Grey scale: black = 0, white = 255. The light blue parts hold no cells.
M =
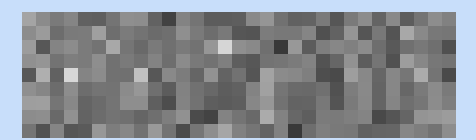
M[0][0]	164
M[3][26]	81
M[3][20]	131
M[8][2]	133
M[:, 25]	[100, 120, 110, 117, 102, 100, 100, 73, 101]
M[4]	[88, 175, 97, 215, 132, 140, 113, 112, 192, 87, 137, 124, 101, 146, 99, 114, 85, 163, 139, 136, 127, 78, 74, 158, 136, 102, 135, 118, 171, 116, 74]
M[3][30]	115
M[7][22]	122
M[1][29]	120
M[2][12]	114
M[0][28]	116
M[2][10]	112
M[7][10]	126
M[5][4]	109
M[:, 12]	[116, 122, 114, 121, 101, 113, 114, 75, 118]
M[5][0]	143
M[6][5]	107
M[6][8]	142
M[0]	[164, 139, 122, 133, 97, 95, 116, 143, 141, 98, 66, 131, 116, 92, 92, 94, 137, 149, 113, 97, 99, 122, 86, 122, 140, 100, 137, 93, 116, 141, 129]
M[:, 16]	[137, 84, 137, 87, 85, 131, 135, 105, 117]
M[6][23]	122
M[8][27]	134
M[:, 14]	[92, 121, 214, 127, 99, 93, 91, 131, 166]
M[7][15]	116
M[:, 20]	[99, 133, 92, 131, 127, 105, 100, 94, 110]
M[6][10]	77
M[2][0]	156
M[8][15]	129
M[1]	[140, 155, 109, 122, 123, 159, 110, 123, 115, 107, 111, 143, 122, 109, 121, 86, 84, 124, 120, 120, 133, 80, 98, 149, 85, 120, 84, 168, 137, 120, 118]
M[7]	[140, 142, 105, 145, 99, 108, 115, 112, 101, 111, 126, 145, 75, 67, 131, 116, 105, 171, 130, 103, 94, 123, 122, 127, 132, 73, 85, 101, 148, 151, 156]
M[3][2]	115
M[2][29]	111

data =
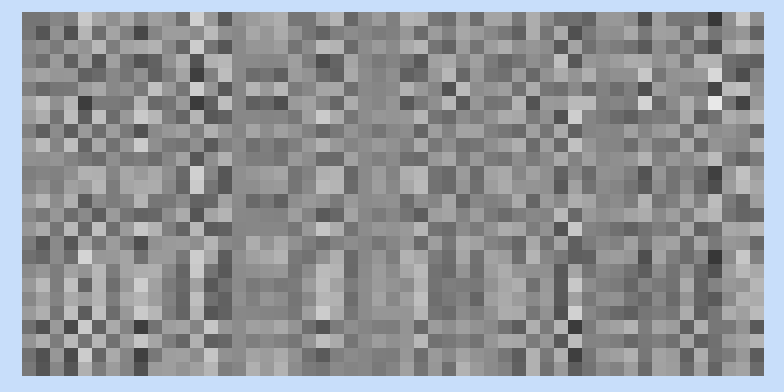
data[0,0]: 117
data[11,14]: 86
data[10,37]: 138
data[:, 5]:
[163, 109, 184, 86, 106, 168, 122, 191, 109, 169, 108, 175, 182, 138, 94, 191, 116, 151, 183, 181, 179, 192, 98, 182, 102, 124]
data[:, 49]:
[56, 117, 76, 178, 216, 70, 232, 113, 141, 148, 188, 64, 78, 188, 182, 111, 121, 55, 82, 131, 89, 118, 119, 112, 113, 100]
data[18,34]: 172
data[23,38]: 88
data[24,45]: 163
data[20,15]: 144
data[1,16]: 167
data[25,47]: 107
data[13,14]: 162
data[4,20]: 147
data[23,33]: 150
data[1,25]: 123
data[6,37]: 154
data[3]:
[130, 110, 155, 96, 156, 86, 160, 115, 83, 98, 146, 177, 83, 177, 183, 138, 138, 134, 135, 159, 125, 79, 101, 165, 135, 121, 132, 117, 89, 161, 169, 134, 160, 123, 103, 116, 143, 129, 191, 87, 151, 145, 156, 172, 169, 144, 160, 115, 179, 178, 111, 102, 96]
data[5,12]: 205
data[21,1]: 175
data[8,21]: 104
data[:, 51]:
[200, 150, 186, 102, 77, 192, 67, 162, 135, 133, 98, 193, 186, 100, 101, 164, 147, 199, 183, 147, 177, 159, 147, 162, 152, 163]
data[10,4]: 119
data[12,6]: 124
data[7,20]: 159
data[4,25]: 130
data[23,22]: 170
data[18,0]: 137
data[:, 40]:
[99, 122, 112, 151, 175, 106, 185, 133, 133, 149, 159, 106, 114, 164, 153, 131, 124, 97, 116, 141, 120, 135, 123, 131, 119, 115]
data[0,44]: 78
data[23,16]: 126
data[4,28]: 107
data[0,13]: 153
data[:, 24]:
[137, 133, 140, 135, 140, 137, 140, 141, 133, 142, 137, 138, 139, 139, 135, 140, 134, 136, 139, 141, 140, 140, 133, 140, 134, 135]
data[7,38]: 82
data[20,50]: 138
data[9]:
[155, 187, 132, 190, 100, 169, 113, 150, 203, 143, 120, 115, 144, 90, 128, 140, 111, 127, 110, 127, 154, 178, 152, 132, 142, 154, 145, 129, 171, 119, 142, 112, 117, 143, 157, 175, 107, 159, 104, 193, 149, 133, 133, 109, 148, 119, 115, 170, 104, 148, 138, 133, 177]
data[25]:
[120, 85, 135, 86, 176, 124, 156, 131, 81, 155, 158, 147, 160, 181, 125, 133, 176, 154, 178, 140, 123, 117, 138, 132, 135, 121, 132, 160, 116, 151, 111, 178, 154, 139, 130, 97, 177, 113, 153, 93, 115, 139, 130, 157, 106, 162, 157, 107, 160, 100, 156, 163, 107]
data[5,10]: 152

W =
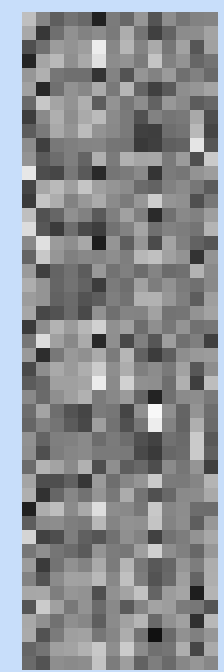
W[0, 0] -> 191
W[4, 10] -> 155
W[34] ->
[175, 49, 102, 135, 114, 149, 120, 172, 116, 80, 104, 138, 140, 169]
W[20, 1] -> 148
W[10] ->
[147, 90, 109, 127, 100, 176, 123, 177, 165, 167, 122, 155, 79, 202]
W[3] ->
[36, 165, 185, 143, 169, 224, 140, 147, 123, 196, 129, 147, 102, 115]
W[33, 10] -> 123
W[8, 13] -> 69
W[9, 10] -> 95
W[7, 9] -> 130
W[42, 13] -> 84
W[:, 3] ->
[115, 145, 147, 143, 111, 146, 147, 142, 148, 127, 127, 120, 159, 130, 144, 110, 142, 128, 114, 115, 107, 106, 155, 136, 153, 154, 160, 159, 83, 91, 129, 134, 138, 97, 135, 139, 126, 126, 107, 145, 162, 150, 120, 143, 159, 163, 138]
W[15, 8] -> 165
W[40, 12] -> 100
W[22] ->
[58, 141, 179, 155, 183, 209, 144, 161, 109, 143, 119, 148, 113, 118]
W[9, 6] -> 117
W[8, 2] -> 169
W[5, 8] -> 101
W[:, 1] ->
[134, 55, 111, 165, 176, 40, 199, 138, 122, 63, 90, 77, 166, 196, 81, 87, 224, 200, 64, 148, 148, 71, 141, 220, 45, 142, 104, 106, 164, 130, 100, 79, 179, 78, 49, 173, 139, 65, 142, 58, 83, 168, 203, 144, 82, 116, 83]
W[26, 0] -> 91
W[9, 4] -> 132
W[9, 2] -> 120
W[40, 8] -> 125
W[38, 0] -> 118
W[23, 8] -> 128
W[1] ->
[168, 55, 111, 145, 130, 140, 122, 173, 116, 64, 99, 140, 141, 163]
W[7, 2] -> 175
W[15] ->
[220, 87, 59, 110, 73, 61, 114, 130, 165, 112, 130, 125, 116, 180]
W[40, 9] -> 83
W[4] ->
[150, 176, 118, 111, 111, 51, 131, 83, 149, 130, 155, 111, 129, 105]
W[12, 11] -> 139
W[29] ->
[101, 130, 116, 91, 72, 159, 114, 80, 119, 237, 131, 99, 175, 106]
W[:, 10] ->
[141, 99, 118, 129, 155, 90, 152, 117, 110, 95, 122, 123, 129, 149, 112, 130, 164, 161, 107, 146, 151, 115, 119, 158, 94, 121, 110, 112, 143, 131, 113, 103, 139, 123, 104, 134, 131, 114, 142, 102, 105, 156, 157, 145, 106, 117, 106]
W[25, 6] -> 142
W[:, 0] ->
[191, 168, 79, 36, 150, 161, 105, 61, 92, 140, 147, 231, 69, 58, 191, 220, 136, 100, 154, 174, 156, 166, 58, 118, 153, 73, 91, 137, 109, 101, 145, 142, 107, 164, 175, 32, 93, 212, 118, 155, 130, 167, 85, 168, 170, 101, 106]
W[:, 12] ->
[130, 141, 86, 102, 129, 150, 92, 169, 185, 229, 79, 147, 119, 79, 129, 116, 98, 51, 179, 112, 93, 147, 113, 127, 153, 87, 62, 141, 148, 175, 202, 202, 149, 133, 140, 109, 94, 147, 103, 125, 100, 30, 119, 48, 128, 70, 150]
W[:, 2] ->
[94, 111, 156, 185, 118, 112, 164, 175, 169, 120, 109, 70, 186, 173, 102, 59, 155, 150, 100, 101, 98, 82, 179, 160, 120, 169, 160, 143, 110, 116, 127, 125, 163, 78, 102, 190, 141, 78, 117, 115, 139, 126, 160, 113, 123, 159, 142]

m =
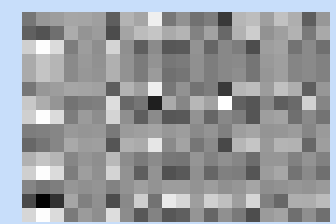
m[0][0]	118
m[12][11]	157
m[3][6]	176
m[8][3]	153
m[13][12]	158
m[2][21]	111
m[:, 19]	[174, 178, 115, 133, 133, 174, 106, 111, 156, 178, 129, 115, 151, 174, 111]
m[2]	[207, 253, 219, 125, 157, 142, 212, 143, 94, 139, 87, 89, 147, 102, 136, 125, 77, 158, 163, 115, 138, 111]
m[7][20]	138
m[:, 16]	[189, 205, 77, 117, 117, 189, 85, 85, 165, 197, 109, 85, 165, 214, 77]
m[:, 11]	[146, 180, 89, 123, 117, 146, 134, 89, 157, 163, 117, 89, 157, 214, 95]
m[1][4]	148
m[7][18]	163
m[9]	[103, 117, 134, 169, 157, 159, 85, 176, 171, 230, 138, 163, 118, 139, 72, 182, 197, 153, 180, 178, 103, 158]
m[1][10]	170
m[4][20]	138
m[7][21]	115
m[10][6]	185
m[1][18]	159
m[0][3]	166
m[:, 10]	[119, 170, 87, 119, 112, 119, 170, 87, 151, 138, 119, 81, 157, 233, 87]
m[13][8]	206
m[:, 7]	[179, 164, 143, 146, 146, 179, 104, 143, 155, 176, 140, 146, 146, 137, 140]
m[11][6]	212
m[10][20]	147
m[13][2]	49
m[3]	[170, 196, 181, 138, 153, 145, 176, 146, 123, 147, 119, 123, 144, 125, 136, 138, 117, 153, 159, 133, 138, 129]
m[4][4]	151
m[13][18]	103
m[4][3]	138
